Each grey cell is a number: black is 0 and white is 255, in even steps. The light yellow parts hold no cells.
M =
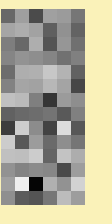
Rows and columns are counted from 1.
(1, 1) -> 104
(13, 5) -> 146
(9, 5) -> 220
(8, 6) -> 128
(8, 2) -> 105
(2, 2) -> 173
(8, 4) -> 116
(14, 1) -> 143
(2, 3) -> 162
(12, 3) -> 139
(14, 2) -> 91
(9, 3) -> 140
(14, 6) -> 157
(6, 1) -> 130
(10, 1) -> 204
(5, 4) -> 199
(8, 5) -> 89
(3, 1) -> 126
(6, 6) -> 71
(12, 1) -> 146
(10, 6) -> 117
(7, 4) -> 53
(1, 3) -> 75
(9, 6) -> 87
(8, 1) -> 97

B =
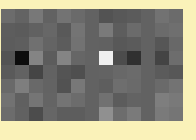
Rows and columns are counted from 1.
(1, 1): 108
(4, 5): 132
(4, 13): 109
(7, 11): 98
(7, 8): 113
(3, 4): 100
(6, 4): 99
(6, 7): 98
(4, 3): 132
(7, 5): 116
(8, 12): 122
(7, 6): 108
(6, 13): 115
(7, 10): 99
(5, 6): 79
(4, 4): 92
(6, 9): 110
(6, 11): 98
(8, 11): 98
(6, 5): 82
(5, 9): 104
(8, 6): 93
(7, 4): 100
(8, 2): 97
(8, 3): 76
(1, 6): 106
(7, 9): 92
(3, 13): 104
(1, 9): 88
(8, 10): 122
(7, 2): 96
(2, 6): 116
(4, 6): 102

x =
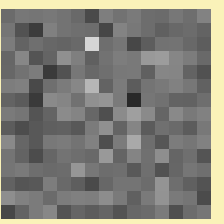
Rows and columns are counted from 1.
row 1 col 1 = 107
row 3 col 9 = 118
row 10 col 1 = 137
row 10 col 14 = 118
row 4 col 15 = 105
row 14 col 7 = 126
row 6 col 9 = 123
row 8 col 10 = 159
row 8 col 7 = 103
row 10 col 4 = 120
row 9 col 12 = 112
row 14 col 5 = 124
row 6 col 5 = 123
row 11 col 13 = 101
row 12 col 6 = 150
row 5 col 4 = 58
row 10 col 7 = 129
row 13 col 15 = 83
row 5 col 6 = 119
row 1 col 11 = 109
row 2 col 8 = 70
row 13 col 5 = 105
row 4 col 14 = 124
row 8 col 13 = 137
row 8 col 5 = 139
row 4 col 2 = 135
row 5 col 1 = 103
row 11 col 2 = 99
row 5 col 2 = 114
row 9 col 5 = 97
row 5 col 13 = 133
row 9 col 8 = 144
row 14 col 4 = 107
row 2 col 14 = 108
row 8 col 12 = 101
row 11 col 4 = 102
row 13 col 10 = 116
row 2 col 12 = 96

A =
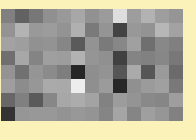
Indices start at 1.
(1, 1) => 128
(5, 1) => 147
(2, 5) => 147
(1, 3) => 119
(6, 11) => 155
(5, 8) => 147
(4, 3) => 132
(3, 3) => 145
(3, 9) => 135
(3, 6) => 90
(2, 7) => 122
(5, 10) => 170
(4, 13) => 120
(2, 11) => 147
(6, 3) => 151
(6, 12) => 160
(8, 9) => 165
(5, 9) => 86
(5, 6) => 38
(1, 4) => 144
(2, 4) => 156
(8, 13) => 129
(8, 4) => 152
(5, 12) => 154
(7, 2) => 128
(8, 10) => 133
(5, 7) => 142
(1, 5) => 153
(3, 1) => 162

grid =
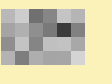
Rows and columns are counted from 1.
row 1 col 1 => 184
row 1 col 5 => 196
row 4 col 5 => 166
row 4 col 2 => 126
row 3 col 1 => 142
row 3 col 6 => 168
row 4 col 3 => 174
